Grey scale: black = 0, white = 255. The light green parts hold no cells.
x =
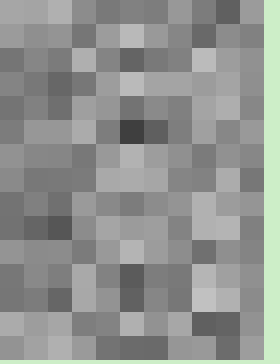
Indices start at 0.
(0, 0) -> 166
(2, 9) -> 157
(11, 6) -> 125
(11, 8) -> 181
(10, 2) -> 140
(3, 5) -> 186
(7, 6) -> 166
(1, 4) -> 156
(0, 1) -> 164
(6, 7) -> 144
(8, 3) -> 154
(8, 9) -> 156
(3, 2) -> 103
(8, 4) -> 137
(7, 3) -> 123
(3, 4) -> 157
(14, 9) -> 108
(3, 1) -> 120
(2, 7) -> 129
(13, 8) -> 96
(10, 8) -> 112
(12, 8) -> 193
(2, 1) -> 134
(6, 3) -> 120
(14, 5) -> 107
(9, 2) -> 86
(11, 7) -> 121
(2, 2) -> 123
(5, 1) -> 151
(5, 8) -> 160
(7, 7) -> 133
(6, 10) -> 135
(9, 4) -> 165
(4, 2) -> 111
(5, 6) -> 95

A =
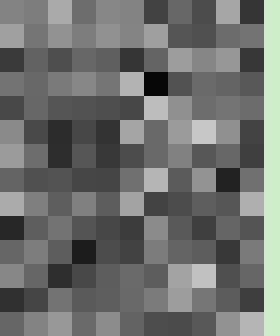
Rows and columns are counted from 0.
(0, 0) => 131
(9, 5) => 60
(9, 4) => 71
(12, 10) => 62
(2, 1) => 98
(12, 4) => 94
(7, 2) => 83
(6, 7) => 129
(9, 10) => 84
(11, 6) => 93
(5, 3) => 71
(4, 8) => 109
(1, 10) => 115
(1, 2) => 146
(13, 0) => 102
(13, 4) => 140
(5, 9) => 144
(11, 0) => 135
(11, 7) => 163
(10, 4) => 76
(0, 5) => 131
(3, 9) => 100
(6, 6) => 105
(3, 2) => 122
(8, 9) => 86
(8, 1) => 127
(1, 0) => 160
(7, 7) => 91
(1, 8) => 80
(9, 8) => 63
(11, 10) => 102
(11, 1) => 102
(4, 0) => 72
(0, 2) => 170
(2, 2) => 78

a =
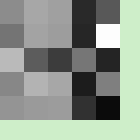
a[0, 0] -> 140
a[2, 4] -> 36
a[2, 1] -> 92
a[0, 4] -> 88
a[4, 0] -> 148
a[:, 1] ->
[167, 163, 92, 179, 154]
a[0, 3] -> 41

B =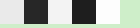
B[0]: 234
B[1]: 39
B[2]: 243

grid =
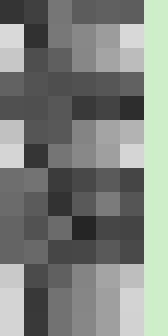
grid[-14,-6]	52
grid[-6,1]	91
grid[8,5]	85
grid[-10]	[80, 79, 87, 57, 67, 45]
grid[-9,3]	132
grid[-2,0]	212
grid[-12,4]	164
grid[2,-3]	135
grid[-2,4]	159
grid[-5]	[100, 82, 107, 37, 70, 68]
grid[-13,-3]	136
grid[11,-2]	164
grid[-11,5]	97
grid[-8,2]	117
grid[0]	[52, 64, 118, 92, 96, 93]
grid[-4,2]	70
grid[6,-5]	53
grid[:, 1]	[64, 49, 78, 83, 79, 85, 53, 115, 91, 82, 105, 75, 56, 57]
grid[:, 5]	[93, 216, 188, 97, 45, 179, 213, 69, 85, 68, 73, 190, 211, 210]
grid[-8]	[213, 53, 117, 136, 159, 213]
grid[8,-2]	123
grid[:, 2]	[118, 120, 95, 78, 87, 88, 117, 59, 50, 107, 70, 96, 114, 114]

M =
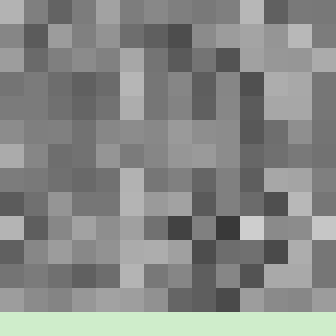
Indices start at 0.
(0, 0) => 179
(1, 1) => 91
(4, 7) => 131
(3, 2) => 109
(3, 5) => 182
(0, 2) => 99
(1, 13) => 124
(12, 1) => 139
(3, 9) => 134
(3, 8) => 93
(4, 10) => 91
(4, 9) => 135
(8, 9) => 128
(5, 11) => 110
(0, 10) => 183
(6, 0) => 170
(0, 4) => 163
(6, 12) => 121
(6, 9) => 140
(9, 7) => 66
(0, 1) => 127
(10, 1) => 135
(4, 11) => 166
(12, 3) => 151
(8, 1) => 112
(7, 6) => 119
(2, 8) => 115
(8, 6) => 154
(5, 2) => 128
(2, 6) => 116
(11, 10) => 82
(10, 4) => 146
